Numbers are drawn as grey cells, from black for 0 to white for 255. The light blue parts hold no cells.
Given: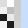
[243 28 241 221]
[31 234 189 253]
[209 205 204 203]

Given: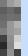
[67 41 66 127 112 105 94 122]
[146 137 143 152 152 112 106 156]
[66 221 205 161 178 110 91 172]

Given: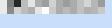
[233 233]
[138 126]
[209 40]
[188 188]
[175 228]
[229 173]
[253 158]
[202 209]
[172 172]
[185 157]
[172 172]
[193 193]
[176 212]
[182 182]
[200 156]

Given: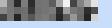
[67 136 182]
[118 118 114]
[36 103 41]
[113 110 124]
[88 56 45]
[116 112 115]
[122 116 116]
[107 122 93]
[39 49 166]
[92 160 242]
[150 119 69]
[105 109 131]
[37 45 168]
[209 77 227]

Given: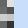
[108 206 108 102]
[52 197 83 225]

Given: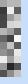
[82 154 237 145 132 102 182 71 69 58 165]
[142 40 160 124 194 66 157 213 157 238 184]
[193 83 218 232 93 247 99 218 195 95 182]
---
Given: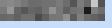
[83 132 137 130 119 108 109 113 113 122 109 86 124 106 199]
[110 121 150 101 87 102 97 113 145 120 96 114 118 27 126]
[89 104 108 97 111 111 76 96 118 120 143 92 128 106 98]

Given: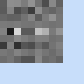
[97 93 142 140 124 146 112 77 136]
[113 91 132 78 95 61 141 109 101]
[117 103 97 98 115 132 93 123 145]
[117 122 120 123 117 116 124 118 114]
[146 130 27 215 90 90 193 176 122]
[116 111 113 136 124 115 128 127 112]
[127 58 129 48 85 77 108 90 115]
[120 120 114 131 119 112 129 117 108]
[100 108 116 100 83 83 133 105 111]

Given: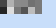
[121 68 177 138 137 113]
[120 36 220 118 84 188]

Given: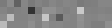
[134 123 139 97 134 122 131 126 134 129 134 132 122 126 127 134]
[129 132 126 130 132 51 120 144 144 134 129 133 201 130 129 131]
[134 139 188 131 131 136 132 198 128 90 134 131 145 133 132 136]
[143 186 132 132 132 142 130 144 135 136 132 131 142 133 127 127]

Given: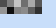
[87 77 128 196 111 169]
[48 148 15 130 139 94]

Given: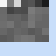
[27 246 121 213 78 84 56]
[108 105 67 77 75 123 111]
[102 107 98 100 91 116 107]
[102 110 116 99 104 119 102]
[113 103 95 103 99 89 95]
[91 89 94 110 116 114 93]

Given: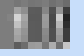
[108 125 125 118 124 117 119 124 112 119]
[60 125 125 161 143 92 91 134 80 149]
[35 125 131 212 166 90 90 155 73 204]
[46 125 125 193 158 92 91 153 75 183]
[60 125 125 168 148 92 91 138 80 158]
[60 125 125 161 143 92 91 134 80 149]
[197 125 125 93 109 154 157 119 173 112]

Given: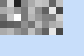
[192 118 213 34 136 171 197 189 101]
[70 171 183 149 121 191 141 97 230]
[208 118 198 254 121 181 153 130 127]
[184 88 95 101 144 116 185 139 172]
[70 171 183 149 129 191 141 97 230]
